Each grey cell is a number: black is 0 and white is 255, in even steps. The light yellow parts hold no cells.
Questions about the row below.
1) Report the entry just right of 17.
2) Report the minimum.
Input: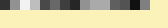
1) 127
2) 17

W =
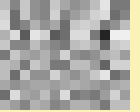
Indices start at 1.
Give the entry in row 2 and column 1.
209
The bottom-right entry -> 189
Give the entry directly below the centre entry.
121
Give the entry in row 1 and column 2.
133
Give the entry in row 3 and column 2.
110
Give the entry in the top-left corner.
189
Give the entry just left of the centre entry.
145
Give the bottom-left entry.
177
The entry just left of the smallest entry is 121
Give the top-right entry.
121
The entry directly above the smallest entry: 121
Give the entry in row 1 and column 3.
199
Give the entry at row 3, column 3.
133
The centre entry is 209
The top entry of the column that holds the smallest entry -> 228
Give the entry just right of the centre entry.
145
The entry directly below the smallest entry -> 100
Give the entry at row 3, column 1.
219

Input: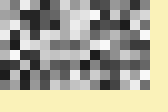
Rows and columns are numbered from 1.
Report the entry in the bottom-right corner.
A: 111
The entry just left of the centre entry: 121
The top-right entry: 132
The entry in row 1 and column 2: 121
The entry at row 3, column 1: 194
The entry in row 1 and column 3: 236
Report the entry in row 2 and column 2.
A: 152
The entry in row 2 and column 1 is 161
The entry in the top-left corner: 184
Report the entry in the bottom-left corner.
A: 121
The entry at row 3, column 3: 121
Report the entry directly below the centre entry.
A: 194
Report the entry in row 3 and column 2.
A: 236

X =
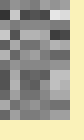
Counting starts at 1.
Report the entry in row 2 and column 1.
51
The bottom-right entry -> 159
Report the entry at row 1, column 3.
135
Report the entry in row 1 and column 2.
147
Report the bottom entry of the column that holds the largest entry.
159
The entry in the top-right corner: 159
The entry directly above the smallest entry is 114
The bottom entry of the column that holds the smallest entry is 103
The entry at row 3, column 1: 147
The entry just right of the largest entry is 219
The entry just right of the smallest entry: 200
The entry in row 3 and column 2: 124
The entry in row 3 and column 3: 135
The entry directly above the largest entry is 147

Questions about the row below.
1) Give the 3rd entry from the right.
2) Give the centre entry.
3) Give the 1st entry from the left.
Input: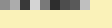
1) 77
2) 121
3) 141

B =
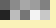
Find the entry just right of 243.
200
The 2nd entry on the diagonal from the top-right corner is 243
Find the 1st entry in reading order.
97

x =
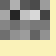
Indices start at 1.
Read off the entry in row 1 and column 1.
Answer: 99
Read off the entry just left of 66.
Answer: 216
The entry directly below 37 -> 111
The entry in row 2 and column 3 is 194
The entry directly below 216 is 121
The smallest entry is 37

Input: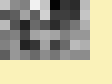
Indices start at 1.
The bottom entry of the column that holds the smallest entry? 118
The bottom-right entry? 140
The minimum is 4
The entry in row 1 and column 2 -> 140
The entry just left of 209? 94
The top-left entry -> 197
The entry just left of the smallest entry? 197
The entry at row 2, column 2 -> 94
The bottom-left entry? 94
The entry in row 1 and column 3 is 129
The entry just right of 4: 53
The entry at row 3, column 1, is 186

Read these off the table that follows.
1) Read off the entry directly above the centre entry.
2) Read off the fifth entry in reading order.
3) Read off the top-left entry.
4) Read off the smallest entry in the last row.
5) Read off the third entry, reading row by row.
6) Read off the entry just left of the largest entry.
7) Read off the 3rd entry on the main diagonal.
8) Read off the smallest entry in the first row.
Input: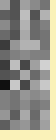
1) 138
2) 116
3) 160
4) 94
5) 160
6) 160
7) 178
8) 83

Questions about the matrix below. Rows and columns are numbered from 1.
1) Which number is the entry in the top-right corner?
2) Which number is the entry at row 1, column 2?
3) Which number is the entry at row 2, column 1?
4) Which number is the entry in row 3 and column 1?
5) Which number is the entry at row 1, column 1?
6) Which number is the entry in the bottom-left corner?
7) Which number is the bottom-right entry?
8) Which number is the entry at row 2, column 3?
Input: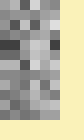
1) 136
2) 181
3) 136
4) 148
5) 160
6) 116
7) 160
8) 148
